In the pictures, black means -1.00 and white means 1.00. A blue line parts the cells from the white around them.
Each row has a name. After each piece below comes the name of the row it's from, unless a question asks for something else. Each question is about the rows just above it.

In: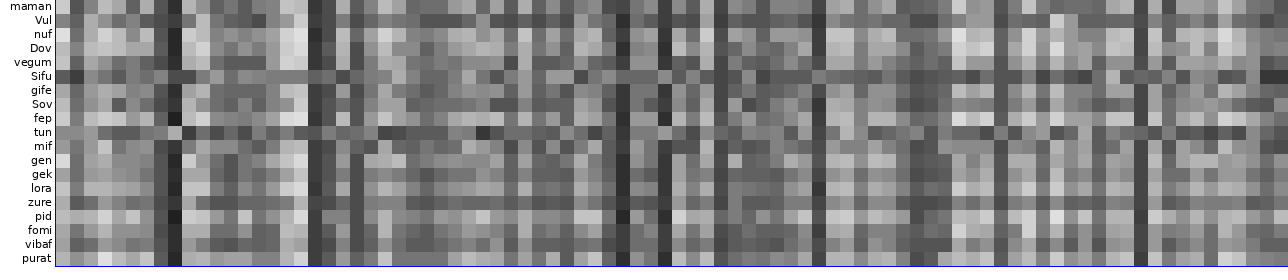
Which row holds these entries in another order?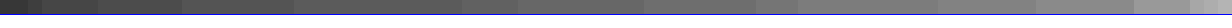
zure
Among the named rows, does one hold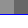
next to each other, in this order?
yes
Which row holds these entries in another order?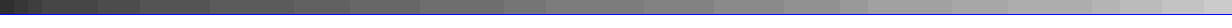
maman
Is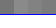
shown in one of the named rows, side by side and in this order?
no
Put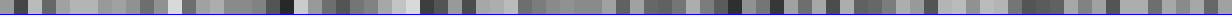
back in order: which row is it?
gen

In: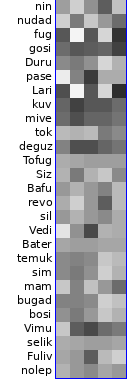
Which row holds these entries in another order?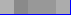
sil
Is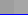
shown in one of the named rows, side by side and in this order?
yes
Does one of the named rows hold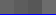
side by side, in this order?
no
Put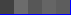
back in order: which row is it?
gosi
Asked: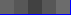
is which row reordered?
kuv
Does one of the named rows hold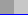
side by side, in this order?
no
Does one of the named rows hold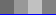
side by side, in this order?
no

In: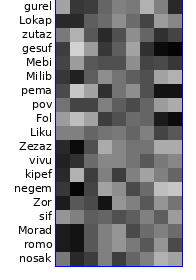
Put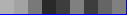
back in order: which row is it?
nosak
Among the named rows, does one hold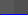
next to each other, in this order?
yes
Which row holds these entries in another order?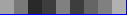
nosak
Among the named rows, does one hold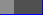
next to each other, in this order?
no
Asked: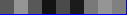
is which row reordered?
romo

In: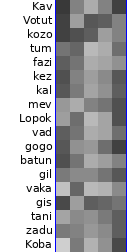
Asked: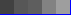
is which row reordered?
Votut
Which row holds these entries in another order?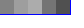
batun
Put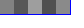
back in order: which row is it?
kez
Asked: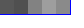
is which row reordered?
kez
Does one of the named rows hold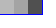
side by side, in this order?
yes
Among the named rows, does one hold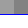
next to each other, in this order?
yes

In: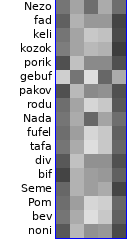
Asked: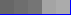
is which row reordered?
Nada
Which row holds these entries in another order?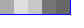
tafa
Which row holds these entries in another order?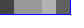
fad

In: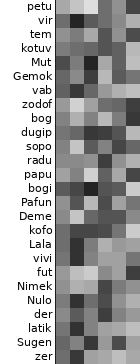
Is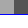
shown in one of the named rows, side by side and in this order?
yes
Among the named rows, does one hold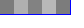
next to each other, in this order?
no

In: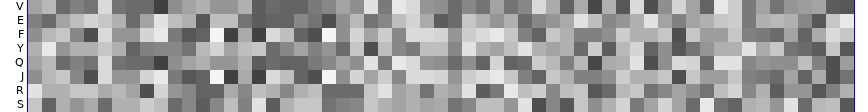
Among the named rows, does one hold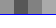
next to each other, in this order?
no
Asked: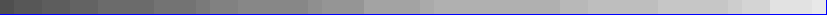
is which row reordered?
Y
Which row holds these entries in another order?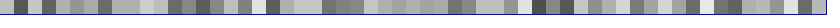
S
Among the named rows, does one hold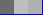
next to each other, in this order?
no
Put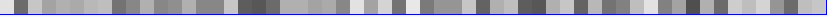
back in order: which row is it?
S

